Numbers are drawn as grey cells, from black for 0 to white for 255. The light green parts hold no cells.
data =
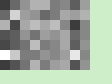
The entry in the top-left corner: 60
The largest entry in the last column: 178
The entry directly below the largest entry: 60
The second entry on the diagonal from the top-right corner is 158
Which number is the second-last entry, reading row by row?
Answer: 83
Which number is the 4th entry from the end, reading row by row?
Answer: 158
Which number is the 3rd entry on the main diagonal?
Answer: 168
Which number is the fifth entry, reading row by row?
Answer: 178
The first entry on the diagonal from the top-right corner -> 158
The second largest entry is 231
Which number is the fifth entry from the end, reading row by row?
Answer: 124
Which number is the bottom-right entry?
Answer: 147
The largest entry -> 255
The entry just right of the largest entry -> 201
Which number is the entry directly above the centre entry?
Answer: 168

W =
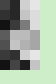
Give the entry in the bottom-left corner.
18
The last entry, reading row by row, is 196
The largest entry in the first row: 230
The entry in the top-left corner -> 68
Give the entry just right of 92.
187

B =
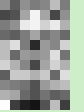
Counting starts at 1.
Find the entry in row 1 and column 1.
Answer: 144
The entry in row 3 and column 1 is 124
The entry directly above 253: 177
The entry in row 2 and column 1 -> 71
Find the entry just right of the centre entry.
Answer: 154
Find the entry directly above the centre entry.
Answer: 41
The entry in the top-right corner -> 124
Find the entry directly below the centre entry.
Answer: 71
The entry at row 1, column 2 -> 94
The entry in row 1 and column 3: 144
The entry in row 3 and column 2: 144
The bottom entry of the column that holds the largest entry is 253
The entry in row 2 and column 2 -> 82
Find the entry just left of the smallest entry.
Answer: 32
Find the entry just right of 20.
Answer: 82
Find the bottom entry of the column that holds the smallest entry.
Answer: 20
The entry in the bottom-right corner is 61

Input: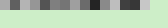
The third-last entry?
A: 64
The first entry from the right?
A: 199
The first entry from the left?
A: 171
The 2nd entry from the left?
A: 96

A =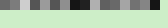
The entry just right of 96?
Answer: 105
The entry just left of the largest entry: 124

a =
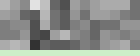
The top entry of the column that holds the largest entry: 226
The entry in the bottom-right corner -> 126
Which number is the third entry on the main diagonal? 138
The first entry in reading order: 183
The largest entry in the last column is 149
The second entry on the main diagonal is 149
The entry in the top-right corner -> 114
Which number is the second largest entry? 192
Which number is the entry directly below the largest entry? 92
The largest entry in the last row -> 183
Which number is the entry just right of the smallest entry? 102
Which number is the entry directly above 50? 80
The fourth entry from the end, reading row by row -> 149
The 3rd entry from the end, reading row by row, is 159
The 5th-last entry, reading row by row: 114
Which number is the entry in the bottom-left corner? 171
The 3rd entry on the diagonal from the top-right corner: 114
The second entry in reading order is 159
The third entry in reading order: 138

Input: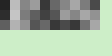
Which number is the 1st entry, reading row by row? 36
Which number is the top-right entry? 74
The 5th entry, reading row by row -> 56
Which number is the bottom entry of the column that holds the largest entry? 178
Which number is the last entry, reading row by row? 167
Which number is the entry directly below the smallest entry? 45
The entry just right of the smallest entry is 188
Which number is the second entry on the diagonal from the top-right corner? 167

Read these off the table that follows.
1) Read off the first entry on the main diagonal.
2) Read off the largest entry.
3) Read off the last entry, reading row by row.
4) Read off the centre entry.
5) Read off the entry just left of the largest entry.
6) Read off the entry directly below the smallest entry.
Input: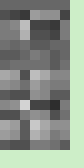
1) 103
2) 211
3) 91
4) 189
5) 144
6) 80

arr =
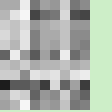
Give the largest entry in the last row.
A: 246
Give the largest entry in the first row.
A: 236
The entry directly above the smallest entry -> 205
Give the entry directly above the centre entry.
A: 170
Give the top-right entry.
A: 139
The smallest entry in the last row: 119
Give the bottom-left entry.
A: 161
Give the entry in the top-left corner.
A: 170
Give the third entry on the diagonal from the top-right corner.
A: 194
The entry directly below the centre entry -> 182
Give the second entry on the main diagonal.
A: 227
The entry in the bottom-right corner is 128
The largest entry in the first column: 217
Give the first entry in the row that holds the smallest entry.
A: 28
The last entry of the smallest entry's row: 60
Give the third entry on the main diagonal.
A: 217

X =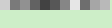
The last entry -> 185
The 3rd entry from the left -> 145
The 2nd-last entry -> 166

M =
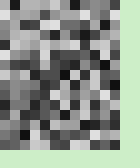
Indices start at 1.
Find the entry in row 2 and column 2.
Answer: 160
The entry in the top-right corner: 68
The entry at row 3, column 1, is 139
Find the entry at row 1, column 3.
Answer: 180
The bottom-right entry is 47
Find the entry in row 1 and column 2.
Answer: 25
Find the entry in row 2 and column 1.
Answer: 223
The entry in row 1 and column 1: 180
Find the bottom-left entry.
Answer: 88
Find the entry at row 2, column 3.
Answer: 169
